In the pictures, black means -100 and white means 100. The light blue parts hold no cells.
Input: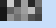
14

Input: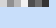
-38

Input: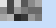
-56

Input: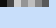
49

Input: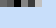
4

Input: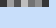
-10

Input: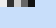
62

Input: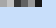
-23
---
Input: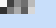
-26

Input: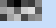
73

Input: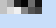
-35

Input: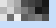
-82

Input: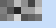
25

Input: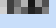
-61

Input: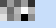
98
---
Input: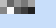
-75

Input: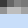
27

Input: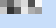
23

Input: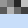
-51

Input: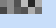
-14

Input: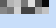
52
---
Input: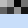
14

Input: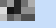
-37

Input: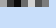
-36

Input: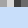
-50

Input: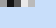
83

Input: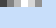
68
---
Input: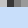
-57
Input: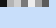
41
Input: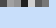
26
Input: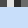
78
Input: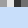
81
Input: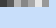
-27
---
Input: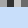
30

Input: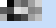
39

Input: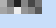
29

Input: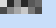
-43

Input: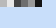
45

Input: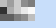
-25

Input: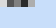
71
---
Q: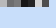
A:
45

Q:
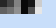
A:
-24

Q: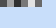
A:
-39

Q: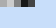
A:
35

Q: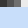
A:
-58

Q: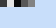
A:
-55
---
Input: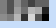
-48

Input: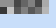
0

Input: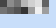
63

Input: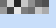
11

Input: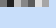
-29

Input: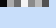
9

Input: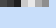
82

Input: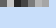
-3

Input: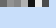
-85
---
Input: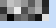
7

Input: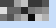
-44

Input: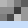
42

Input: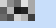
63

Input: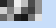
-71

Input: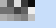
38

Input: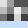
76

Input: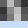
-25

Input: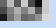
-19
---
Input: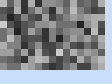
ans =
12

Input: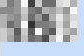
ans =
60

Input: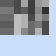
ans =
-17

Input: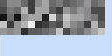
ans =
18

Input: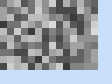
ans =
-43

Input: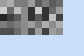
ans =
-39

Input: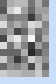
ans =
59
